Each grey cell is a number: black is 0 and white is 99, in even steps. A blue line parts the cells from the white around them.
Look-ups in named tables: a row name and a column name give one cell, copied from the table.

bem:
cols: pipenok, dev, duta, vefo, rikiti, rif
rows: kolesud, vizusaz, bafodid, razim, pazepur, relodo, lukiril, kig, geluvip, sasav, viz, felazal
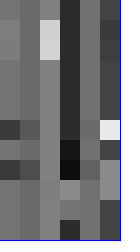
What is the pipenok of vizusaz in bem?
49
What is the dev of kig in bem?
41
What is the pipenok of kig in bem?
45
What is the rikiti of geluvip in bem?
38
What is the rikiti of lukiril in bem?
41
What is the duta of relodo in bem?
50
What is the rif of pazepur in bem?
26
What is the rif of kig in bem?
26
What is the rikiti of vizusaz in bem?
44
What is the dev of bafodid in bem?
41
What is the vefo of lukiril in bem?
17
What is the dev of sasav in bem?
41
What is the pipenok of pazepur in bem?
45
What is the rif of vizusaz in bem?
23

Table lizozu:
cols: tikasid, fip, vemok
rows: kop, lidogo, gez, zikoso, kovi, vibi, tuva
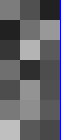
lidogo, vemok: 59
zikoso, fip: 18
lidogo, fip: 44
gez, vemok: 35
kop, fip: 31
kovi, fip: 57
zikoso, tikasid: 43
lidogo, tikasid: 13
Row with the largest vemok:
lidogo

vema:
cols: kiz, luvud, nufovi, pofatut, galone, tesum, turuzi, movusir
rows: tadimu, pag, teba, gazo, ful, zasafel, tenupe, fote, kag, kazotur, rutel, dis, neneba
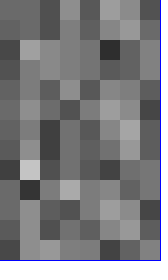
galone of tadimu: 34
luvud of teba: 62
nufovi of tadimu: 31
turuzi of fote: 59
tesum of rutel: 61
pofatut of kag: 44
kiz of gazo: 32
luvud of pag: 41
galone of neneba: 48
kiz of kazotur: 41
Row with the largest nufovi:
neneba

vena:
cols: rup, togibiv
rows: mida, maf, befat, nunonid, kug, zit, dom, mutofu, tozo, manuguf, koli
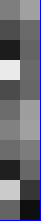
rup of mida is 49
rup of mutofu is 42
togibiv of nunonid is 41
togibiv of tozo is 40
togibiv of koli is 6
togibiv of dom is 62
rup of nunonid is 91
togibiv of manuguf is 21
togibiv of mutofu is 48
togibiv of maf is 41
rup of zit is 42
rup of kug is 29
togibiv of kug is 40
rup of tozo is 12
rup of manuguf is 79
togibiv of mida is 62
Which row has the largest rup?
nunonid

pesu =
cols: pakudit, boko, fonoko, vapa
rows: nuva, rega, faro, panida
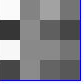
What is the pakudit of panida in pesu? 27
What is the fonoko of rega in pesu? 37
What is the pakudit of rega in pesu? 21
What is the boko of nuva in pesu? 51
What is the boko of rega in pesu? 54
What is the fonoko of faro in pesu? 53
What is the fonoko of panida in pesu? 39
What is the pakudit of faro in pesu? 96
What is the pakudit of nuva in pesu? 97
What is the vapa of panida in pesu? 34
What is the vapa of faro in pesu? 45
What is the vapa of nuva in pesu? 45
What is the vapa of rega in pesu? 27
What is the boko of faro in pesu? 53
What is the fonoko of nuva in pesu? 63
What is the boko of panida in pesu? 54

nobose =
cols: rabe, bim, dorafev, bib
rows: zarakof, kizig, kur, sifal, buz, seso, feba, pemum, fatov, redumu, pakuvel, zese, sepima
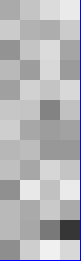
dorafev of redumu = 75
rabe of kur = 57
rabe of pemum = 71
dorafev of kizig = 67
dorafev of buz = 76
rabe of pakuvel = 72
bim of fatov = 65
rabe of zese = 72
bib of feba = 63
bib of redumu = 91

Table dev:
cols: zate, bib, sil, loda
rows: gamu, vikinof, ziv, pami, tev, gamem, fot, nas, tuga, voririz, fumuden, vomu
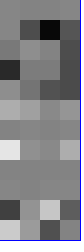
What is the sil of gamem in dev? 53
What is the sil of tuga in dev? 51
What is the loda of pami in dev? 29
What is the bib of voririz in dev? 51
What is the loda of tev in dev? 29
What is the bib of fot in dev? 52
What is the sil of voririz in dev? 52
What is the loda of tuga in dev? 51
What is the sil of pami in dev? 48
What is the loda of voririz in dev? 52
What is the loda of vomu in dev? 51
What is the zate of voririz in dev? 52
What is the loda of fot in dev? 52
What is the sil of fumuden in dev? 77
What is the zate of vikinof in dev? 52
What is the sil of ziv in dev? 51
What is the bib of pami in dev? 48
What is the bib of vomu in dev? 60
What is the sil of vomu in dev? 31
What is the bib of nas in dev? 56
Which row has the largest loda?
nas

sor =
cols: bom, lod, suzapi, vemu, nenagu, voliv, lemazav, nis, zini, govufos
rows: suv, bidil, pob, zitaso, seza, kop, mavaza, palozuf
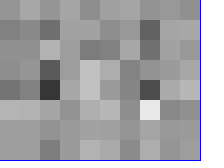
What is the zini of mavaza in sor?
59
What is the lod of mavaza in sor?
61
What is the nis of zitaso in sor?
57
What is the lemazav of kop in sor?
55
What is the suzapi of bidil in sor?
43
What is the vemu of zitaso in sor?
61
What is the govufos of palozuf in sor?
61
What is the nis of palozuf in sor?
67
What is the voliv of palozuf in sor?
66
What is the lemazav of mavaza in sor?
58
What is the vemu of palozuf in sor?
60
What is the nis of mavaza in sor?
64
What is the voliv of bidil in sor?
55
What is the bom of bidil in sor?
50
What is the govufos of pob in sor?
59
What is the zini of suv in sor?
59
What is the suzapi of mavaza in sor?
57
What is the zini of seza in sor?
66
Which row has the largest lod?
kop

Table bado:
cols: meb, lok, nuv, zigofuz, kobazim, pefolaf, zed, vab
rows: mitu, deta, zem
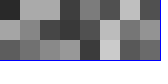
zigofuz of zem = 59
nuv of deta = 27
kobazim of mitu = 48
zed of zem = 34
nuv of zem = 53
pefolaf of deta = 73
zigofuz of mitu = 24
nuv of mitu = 66
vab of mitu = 31

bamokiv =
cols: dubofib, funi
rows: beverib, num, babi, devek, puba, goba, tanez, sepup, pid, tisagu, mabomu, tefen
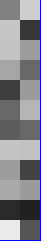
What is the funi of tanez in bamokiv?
40
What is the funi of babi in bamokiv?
61
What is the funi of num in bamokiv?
21
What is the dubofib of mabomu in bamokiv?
16
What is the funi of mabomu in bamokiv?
13
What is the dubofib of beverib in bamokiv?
50
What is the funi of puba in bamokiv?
60
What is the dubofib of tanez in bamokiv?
36
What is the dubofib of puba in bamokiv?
24
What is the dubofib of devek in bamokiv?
64
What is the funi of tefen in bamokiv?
33
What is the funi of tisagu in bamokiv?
60
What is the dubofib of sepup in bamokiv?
76
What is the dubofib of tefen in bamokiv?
91
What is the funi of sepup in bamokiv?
75
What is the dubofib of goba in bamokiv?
40
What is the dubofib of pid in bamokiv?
61

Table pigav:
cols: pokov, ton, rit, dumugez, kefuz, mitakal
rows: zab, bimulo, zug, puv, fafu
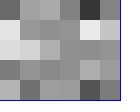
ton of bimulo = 59
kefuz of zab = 21
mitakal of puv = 60
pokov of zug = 85
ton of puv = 57
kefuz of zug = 55
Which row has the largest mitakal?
bimulo

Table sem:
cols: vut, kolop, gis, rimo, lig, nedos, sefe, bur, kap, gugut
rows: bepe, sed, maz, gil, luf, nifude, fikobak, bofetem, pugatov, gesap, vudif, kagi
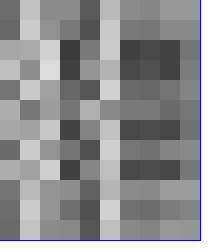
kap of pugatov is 27
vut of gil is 74
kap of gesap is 60
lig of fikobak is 51
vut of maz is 65
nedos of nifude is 53
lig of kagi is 33
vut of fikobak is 65
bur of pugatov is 30
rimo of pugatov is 25
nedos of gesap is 70
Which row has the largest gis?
gil

